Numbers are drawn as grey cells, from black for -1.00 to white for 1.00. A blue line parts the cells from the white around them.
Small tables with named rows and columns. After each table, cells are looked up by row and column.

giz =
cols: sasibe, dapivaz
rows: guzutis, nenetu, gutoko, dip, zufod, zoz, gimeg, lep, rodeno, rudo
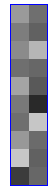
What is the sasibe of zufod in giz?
0.29
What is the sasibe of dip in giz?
-0.13
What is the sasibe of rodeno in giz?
0.56
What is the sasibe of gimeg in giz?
-0.13
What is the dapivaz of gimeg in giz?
0.55
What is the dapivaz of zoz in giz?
-0.68
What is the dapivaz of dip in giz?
-0.19
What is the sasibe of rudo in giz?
-0.53
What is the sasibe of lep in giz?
0.19
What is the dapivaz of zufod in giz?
-0.30
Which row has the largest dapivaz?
gimeg

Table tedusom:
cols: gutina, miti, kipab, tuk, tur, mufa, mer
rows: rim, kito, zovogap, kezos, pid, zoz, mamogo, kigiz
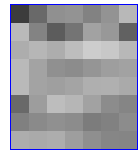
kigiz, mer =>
0.04
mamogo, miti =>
0.08
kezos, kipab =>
0.13
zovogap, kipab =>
0.36
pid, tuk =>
0.29
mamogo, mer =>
0.10
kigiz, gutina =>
0.36
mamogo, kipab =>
0.13
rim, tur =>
0.02
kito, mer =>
-0.24
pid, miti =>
0.28
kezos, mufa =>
0.24
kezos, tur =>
0.17
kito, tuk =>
-0.09
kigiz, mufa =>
0.05
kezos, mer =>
0.27

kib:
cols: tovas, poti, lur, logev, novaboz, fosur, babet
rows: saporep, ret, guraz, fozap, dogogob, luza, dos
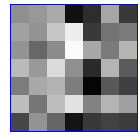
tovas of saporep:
0.12
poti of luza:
-0.08
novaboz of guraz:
0.31
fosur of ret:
-0.10
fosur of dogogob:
-0.31
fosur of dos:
-0.48
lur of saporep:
0.33
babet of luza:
0.25
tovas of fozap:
0.46
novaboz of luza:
0.02
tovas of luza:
0.49
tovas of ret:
0.27
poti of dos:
0.15

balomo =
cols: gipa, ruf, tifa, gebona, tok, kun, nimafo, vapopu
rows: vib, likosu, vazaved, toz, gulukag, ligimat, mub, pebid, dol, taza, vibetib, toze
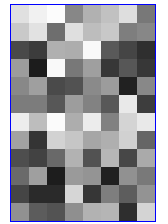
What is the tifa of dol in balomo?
-0.18
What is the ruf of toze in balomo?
-0.28
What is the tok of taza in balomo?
0.16
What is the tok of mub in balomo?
0.85
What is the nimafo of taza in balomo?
0.14
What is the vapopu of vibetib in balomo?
0.15
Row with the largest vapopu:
mub

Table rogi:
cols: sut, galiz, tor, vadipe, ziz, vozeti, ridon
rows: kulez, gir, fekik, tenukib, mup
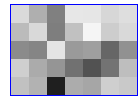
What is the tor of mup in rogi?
-0.76
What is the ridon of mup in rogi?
0.58
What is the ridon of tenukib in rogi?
0.49
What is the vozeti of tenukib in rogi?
-0.10
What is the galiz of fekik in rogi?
0.04
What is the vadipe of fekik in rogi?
0.21
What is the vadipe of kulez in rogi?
0.81
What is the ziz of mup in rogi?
0.30
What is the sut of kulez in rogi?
0.71
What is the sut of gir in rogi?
0.47
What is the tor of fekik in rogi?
0.79

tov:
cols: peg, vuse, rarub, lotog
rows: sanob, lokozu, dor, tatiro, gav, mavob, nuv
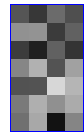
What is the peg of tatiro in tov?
0.05
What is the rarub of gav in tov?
0.69
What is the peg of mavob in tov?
-0.04
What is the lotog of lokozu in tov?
-0.24
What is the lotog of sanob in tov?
-0.38
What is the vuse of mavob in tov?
0.37
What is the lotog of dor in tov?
-0.59
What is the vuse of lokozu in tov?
0.15
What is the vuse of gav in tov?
-0.35
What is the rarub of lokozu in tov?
-0.54
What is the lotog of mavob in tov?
0.34
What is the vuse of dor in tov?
-0.75
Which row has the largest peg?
lokozu

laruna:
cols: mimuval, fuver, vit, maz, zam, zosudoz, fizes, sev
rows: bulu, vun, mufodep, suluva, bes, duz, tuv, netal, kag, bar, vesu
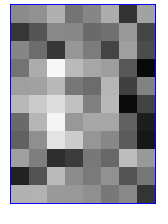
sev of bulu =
0.27
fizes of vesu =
0.07
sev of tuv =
-0.77
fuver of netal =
0.12
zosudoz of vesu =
-0.06
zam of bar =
-0.04
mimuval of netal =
-0.24
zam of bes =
-0.15
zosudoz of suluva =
0.24
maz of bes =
-0.07
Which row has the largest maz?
netal

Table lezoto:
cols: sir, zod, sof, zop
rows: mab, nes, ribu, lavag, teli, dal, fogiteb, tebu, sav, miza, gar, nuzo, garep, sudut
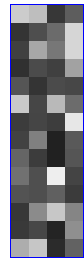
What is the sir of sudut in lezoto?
0.36
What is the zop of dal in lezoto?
-0.15
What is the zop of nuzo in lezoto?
0.04
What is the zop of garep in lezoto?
0.12
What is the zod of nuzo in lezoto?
0.09
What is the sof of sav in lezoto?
-0.74
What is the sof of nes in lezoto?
-0.16
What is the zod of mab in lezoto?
0.49
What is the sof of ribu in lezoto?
-0.07
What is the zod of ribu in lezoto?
0.31
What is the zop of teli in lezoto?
-0.44
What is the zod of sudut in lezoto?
0.55
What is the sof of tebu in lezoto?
-0.74
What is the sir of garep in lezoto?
-0.55
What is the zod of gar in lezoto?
-0.38
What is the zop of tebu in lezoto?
-0.30
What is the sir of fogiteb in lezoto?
-0.53
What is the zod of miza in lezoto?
-0.38
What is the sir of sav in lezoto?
-0.21

